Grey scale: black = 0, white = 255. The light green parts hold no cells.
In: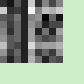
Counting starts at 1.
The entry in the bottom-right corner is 72
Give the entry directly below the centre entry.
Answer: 161
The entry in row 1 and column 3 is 88
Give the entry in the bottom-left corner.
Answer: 103
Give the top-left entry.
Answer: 48
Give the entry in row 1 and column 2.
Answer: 20
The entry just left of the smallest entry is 147
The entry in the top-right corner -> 131
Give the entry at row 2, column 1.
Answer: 203
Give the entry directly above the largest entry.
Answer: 203
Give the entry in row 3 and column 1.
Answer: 88
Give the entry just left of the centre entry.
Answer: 34
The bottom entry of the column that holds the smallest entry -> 34
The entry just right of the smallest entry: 103
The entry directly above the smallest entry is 191
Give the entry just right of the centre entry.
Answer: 34
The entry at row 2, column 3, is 60
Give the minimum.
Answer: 5
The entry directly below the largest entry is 131

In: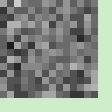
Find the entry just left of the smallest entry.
95
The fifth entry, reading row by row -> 107
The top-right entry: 119
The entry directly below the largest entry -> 95
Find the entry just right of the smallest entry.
164
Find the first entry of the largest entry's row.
164
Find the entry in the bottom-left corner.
107
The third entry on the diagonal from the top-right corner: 82
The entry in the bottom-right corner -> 82
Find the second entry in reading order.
82
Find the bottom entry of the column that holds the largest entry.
68
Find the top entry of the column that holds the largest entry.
204
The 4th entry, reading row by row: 119
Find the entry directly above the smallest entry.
135
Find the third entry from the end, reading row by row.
54

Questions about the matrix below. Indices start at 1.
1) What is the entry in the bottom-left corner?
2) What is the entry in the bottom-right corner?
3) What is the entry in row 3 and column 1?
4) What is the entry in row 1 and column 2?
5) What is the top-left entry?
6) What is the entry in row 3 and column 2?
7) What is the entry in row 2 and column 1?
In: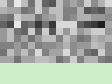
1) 164
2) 115
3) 128
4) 140
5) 205
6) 115
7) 177

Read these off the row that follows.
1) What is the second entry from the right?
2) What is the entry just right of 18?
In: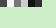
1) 18
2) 47
